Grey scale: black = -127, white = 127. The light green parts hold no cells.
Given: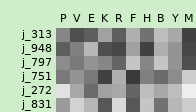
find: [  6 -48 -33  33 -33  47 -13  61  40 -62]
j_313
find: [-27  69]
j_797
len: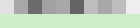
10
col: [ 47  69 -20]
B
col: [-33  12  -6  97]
P

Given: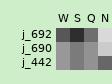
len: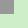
1
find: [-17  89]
j_692
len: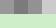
4
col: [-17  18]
Q

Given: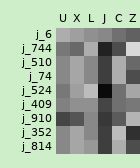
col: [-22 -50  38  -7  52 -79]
Z
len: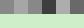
6
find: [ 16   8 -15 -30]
j_6

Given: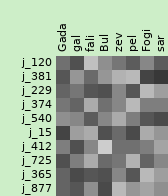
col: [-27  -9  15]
Gada
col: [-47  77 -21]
Bul
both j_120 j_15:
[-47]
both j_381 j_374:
[57]
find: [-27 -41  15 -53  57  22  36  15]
j_877
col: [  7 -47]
Bul

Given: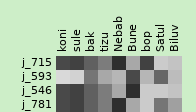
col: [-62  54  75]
bop
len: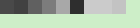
9
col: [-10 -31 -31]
bak
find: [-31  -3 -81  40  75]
j_781
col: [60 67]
Biluv

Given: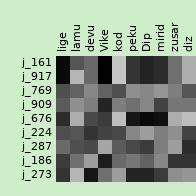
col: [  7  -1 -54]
devu
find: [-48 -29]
j_769
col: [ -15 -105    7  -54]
peku

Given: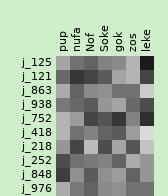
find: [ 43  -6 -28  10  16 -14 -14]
j_976
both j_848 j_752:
[28]
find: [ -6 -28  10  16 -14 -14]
j_976
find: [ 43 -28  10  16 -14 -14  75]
j_863

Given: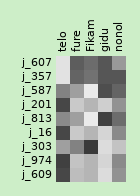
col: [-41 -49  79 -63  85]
gidu
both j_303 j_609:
[92]
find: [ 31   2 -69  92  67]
j_303
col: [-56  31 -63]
telo
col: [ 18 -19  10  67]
nonol

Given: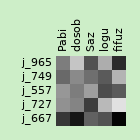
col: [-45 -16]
Saz
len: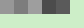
5
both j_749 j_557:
[-37]

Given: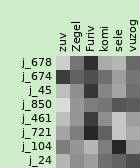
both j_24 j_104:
[54]
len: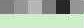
6
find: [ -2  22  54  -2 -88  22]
j_104
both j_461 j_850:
[22]
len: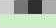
4
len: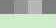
4

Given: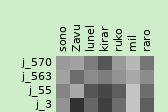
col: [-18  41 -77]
Zavu
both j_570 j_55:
[-41]
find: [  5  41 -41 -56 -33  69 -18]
j_55

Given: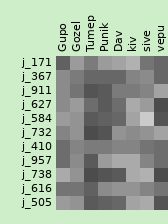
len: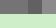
4
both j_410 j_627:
[-18]
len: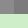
2
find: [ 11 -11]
j_911
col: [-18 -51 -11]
vepu

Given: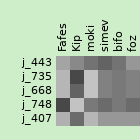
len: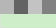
4
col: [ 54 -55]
Fafes
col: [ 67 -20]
Kip
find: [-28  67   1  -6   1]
j_668
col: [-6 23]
bifo
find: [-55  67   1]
j_735
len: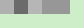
5

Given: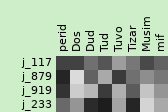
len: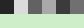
6
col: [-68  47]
Tuvo
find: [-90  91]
j_879
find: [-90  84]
j_233
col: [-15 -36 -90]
Tizar

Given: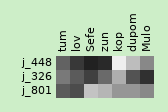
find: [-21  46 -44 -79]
j_326
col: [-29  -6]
tum

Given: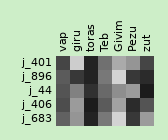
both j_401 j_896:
[-92]
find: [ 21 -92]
j_683
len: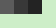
3
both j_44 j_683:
[27]
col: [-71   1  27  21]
giru
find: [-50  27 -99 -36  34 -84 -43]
j_406

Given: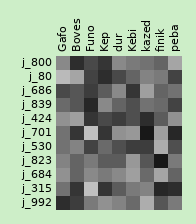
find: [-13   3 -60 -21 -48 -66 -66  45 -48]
j_530
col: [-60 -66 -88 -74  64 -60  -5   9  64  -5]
Funo

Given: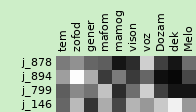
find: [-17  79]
j_799
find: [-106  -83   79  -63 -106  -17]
j_878

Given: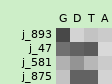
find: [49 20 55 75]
j_581
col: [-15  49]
G
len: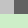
2
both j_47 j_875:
[-29]
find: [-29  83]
j_875
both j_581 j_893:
[75]
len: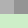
2

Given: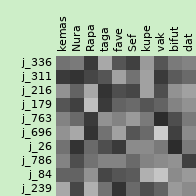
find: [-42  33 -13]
j_311
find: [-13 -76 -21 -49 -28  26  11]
j_239
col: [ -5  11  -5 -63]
dat
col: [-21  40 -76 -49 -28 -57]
Nura
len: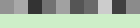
10
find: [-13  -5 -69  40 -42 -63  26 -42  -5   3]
j_336

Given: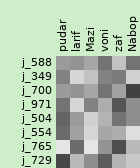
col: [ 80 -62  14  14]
Nabop
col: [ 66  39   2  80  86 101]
Mazi
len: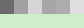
6
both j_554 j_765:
[-20]
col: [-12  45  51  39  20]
voni
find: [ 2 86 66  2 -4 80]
j_349
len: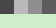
4

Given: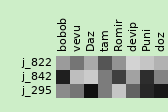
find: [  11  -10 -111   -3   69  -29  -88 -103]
j_295
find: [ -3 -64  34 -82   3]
j_842

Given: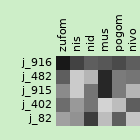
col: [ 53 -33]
nivo
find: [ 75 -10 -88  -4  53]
j_915
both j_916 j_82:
[-33]

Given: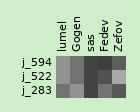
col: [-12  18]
Gogen
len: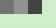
3
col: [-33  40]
Zefov
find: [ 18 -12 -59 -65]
j_594
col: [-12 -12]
Gogen
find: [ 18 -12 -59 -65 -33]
j_594
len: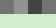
4

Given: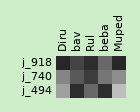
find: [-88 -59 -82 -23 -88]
j_918
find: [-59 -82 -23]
j_918
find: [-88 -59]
j_918
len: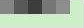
5
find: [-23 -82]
j_494
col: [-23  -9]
beba
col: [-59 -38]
bav

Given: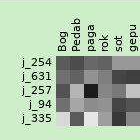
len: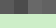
4
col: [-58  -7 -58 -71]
sot
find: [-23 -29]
j_254

